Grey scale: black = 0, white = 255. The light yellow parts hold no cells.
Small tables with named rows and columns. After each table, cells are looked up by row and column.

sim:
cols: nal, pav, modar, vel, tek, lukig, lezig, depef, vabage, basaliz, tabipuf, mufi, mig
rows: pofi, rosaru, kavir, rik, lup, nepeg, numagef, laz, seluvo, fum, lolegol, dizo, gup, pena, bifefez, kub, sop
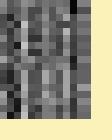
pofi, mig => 128
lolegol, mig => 99
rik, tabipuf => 83
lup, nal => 91
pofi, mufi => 128
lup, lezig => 145
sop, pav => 19
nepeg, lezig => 119
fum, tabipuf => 41
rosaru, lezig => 120
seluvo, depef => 105
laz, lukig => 51
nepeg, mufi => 92
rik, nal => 79
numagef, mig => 101

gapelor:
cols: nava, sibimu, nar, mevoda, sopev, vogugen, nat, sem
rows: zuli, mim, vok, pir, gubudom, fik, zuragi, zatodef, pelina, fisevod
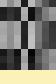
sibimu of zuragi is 142
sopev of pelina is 17
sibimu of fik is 142
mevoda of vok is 169
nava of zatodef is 23
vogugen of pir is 122
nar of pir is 164
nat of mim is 126
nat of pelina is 122
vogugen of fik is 122
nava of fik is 171
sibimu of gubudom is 145
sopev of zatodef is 5
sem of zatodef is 149

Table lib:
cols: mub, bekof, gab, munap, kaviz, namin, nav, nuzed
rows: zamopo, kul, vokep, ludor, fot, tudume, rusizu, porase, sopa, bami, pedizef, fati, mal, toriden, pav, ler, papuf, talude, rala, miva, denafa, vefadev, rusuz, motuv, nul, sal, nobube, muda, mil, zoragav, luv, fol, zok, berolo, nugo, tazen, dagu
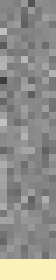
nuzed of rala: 140
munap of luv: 160
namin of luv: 137
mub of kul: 133
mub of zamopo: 135
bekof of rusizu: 147

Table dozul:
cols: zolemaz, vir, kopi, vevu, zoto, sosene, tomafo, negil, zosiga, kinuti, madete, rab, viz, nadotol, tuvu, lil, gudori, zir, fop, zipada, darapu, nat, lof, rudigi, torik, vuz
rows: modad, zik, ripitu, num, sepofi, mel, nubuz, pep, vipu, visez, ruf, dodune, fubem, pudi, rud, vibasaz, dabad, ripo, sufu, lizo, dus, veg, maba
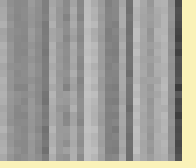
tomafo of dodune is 125
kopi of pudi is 145
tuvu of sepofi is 156
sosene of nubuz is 138
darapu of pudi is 164
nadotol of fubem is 177
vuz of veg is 76
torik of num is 147
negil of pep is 172
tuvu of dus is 158
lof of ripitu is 168
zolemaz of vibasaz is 166
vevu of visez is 140

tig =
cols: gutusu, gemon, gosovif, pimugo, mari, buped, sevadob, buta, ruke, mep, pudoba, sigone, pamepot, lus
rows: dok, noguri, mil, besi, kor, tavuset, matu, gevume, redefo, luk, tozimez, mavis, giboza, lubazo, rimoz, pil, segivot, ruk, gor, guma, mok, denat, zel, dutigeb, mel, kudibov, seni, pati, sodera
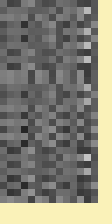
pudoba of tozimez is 87
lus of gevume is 92
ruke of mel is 82
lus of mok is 136
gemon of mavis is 131
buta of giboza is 115
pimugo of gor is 38
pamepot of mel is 167
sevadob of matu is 96
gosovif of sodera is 123

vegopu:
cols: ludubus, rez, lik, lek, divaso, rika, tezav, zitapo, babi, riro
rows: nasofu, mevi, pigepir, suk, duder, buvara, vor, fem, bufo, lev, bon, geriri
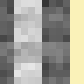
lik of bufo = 179
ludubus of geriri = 90
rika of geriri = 199
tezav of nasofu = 52
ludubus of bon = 78
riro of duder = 99
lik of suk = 190
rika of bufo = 179
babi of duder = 95
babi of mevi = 111
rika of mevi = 213
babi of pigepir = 125
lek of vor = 163
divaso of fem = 169
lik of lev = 201
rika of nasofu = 216
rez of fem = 106
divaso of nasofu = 221
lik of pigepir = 167
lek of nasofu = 220

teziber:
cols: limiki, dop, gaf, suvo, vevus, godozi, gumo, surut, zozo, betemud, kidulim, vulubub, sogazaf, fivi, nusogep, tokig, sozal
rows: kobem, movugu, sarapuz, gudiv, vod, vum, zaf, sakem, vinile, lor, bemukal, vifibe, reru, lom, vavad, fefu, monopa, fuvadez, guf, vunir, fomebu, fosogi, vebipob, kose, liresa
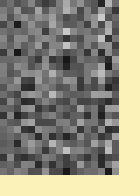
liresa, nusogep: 126
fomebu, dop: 100
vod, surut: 122
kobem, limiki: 92
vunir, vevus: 104
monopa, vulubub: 99
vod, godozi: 137
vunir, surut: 49
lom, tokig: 153
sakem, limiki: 59
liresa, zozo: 73
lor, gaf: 140
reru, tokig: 34
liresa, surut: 75
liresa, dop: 100

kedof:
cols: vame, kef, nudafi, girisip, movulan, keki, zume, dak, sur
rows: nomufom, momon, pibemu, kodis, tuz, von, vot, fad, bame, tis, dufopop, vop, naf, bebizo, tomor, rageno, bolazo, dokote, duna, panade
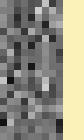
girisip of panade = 109
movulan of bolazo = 171
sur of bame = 82
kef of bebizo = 63
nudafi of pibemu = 42
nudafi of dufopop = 175
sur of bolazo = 130
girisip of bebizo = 144

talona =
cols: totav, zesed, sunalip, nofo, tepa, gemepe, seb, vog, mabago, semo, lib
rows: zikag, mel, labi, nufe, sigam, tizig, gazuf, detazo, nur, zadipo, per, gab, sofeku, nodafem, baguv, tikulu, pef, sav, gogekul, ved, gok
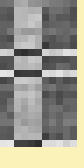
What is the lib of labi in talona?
80
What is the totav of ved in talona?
89
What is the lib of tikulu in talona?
101
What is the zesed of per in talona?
224
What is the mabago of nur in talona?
80
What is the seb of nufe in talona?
90
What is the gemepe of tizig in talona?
176
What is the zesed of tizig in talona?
76
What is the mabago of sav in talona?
103
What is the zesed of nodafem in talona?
85
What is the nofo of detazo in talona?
47
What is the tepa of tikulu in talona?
179
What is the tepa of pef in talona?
171
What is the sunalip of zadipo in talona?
182
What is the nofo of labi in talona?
182
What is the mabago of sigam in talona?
107
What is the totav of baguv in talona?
85
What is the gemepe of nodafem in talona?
179
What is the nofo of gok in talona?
65

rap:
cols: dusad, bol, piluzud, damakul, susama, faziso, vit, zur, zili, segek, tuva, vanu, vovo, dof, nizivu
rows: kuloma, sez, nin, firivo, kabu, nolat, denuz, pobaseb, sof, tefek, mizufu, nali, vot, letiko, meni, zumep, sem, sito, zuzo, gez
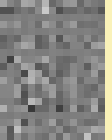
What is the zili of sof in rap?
108
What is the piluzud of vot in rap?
156
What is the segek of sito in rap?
126
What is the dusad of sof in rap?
125
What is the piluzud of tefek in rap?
117
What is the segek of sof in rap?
103

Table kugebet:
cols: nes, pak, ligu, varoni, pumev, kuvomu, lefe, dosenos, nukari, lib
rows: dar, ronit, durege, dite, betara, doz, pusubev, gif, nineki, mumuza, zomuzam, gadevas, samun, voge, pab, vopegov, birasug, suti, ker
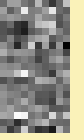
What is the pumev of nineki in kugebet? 110
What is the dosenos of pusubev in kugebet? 57
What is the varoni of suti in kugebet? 88
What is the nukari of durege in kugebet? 89
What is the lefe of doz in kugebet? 176
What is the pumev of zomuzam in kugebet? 147
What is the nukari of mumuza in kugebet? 123
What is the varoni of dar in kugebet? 119
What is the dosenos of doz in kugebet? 91
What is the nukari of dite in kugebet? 81
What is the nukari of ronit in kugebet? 107
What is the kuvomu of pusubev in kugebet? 56

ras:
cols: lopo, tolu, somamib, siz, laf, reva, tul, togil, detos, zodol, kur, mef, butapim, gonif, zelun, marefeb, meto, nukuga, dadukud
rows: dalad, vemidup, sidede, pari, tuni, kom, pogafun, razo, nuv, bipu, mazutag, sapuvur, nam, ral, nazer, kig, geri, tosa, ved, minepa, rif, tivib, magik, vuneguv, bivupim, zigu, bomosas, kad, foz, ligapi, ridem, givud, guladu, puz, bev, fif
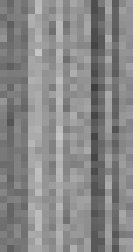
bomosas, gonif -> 83
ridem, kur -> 162
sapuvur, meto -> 118
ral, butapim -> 141
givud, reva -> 185
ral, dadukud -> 140
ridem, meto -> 107
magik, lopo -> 121
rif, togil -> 130
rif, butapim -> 156
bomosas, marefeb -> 171
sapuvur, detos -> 189
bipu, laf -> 165
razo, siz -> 122
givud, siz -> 118

